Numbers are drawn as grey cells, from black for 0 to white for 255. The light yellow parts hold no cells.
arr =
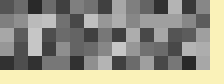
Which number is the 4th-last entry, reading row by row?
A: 72
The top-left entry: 84
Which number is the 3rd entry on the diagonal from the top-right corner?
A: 84
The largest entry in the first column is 167
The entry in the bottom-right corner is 167
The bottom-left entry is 49
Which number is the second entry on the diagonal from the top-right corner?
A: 135
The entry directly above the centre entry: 151
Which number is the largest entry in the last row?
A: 180
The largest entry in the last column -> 173
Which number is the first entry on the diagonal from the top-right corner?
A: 135
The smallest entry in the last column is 92
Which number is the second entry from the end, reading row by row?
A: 41

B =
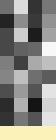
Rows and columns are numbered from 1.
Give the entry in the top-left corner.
111
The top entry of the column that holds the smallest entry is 51
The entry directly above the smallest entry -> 84
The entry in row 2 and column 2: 140
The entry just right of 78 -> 154
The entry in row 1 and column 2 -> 219
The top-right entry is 119
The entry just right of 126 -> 64
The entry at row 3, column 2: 205
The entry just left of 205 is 72
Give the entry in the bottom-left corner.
51

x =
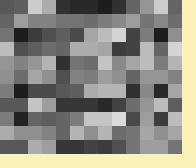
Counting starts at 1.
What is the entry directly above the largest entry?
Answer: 67
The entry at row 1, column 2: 94
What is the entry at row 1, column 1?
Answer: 88
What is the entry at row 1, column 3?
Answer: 204
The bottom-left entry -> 88
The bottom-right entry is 116
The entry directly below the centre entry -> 172
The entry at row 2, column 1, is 101
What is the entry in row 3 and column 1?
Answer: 116
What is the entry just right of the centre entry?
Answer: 157
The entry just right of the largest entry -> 74
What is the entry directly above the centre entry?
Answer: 109
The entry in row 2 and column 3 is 130
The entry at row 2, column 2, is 157
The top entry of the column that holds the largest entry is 49
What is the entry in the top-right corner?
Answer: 101
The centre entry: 124

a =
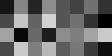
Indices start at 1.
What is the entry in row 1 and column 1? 22
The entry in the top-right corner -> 51
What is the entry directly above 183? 29
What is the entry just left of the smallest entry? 51
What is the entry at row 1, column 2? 133
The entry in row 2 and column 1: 73
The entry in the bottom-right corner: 15
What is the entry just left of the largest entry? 99
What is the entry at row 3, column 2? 8
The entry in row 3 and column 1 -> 163

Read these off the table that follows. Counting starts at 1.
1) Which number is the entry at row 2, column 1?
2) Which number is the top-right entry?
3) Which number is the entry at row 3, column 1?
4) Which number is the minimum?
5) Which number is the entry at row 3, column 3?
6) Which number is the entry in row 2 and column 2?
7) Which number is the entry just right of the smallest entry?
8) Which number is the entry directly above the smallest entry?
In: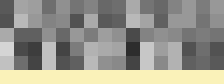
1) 82
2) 152
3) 170
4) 45
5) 96
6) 185
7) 199
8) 74

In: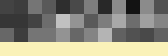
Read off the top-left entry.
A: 67
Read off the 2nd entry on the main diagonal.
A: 54
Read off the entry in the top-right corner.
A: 81
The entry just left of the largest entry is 109
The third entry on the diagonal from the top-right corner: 81
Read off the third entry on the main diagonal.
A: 117
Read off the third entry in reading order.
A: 117
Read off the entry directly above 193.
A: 46
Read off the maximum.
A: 193
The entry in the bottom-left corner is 103
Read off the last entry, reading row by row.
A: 97

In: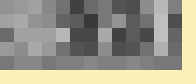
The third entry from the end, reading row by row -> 127
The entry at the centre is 72
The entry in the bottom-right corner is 120
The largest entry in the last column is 127
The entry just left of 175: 113
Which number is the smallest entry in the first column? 106
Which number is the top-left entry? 147
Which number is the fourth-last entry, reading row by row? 135
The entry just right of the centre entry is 169
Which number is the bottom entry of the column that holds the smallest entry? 135
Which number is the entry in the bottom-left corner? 120
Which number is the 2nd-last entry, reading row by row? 120
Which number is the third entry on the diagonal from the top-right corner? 72
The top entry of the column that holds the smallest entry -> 106
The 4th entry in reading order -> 135
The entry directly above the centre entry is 57
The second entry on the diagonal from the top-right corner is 191

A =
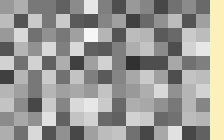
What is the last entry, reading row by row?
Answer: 97
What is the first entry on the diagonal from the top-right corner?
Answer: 105
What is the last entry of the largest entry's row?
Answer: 188
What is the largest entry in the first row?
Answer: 231
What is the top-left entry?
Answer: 153
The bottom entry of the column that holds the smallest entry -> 113
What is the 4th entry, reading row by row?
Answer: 120
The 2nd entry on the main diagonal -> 84
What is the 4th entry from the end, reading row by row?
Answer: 168
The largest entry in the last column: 231
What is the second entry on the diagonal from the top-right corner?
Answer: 84
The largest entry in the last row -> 225
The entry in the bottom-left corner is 174
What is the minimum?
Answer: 49
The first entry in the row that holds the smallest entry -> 210
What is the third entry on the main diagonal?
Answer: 113
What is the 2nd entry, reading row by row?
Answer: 174
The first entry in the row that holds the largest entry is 153
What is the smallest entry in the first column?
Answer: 64
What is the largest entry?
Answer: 246
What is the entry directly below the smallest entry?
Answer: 168
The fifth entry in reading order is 97
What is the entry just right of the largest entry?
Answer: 181
